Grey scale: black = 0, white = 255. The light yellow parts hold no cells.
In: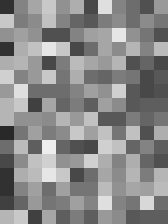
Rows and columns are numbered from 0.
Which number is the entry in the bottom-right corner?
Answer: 94
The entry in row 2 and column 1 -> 160
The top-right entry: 153
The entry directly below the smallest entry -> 109
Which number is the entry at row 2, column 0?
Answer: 145
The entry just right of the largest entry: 101
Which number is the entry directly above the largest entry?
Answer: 124
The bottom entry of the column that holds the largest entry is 166
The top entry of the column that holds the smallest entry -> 49
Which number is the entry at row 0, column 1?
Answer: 131
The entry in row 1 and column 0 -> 200
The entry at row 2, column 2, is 145
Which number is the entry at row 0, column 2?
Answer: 166
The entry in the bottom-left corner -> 181
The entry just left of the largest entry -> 94
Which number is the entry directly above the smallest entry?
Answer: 181
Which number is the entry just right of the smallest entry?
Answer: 117
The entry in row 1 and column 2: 139

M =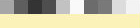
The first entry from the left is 166
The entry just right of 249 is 108
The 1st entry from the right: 243

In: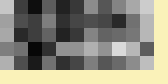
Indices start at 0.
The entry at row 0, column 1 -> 62
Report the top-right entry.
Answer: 204
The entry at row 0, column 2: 14
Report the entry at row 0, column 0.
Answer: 198
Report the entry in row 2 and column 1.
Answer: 41
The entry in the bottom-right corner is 190
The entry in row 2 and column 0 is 168
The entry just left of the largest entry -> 146
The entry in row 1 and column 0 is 160
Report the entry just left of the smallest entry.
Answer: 113
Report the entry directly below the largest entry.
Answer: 106
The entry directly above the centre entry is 70
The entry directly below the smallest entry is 26
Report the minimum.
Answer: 7
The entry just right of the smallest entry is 48
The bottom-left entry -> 176

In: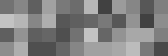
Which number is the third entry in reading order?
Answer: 95
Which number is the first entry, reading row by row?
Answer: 114
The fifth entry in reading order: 121
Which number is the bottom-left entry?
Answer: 141
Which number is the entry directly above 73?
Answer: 127
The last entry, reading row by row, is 73
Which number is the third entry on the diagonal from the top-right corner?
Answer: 168
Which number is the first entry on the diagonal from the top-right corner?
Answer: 127
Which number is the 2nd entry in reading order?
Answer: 134
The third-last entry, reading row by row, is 188

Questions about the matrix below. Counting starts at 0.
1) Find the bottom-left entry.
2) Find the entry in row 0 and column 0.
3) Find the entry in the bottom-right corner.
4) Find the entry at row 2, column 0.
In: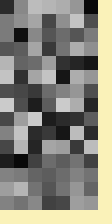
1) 130
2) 43
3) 150
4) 123

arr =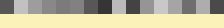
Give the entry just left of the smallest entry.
87
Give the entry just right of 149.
200

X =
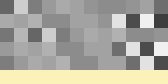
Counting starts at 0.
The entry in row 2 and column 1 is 183
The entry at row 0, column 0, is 102
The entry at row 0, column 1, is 205
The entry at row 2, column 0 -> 118
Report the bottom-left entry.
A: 125
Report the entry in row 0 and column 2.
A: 125
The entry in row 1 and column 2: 177
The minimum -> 62
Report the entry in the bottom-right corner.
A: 76
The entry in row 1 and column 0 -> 170
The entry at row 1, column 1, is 162
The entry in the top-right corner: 110
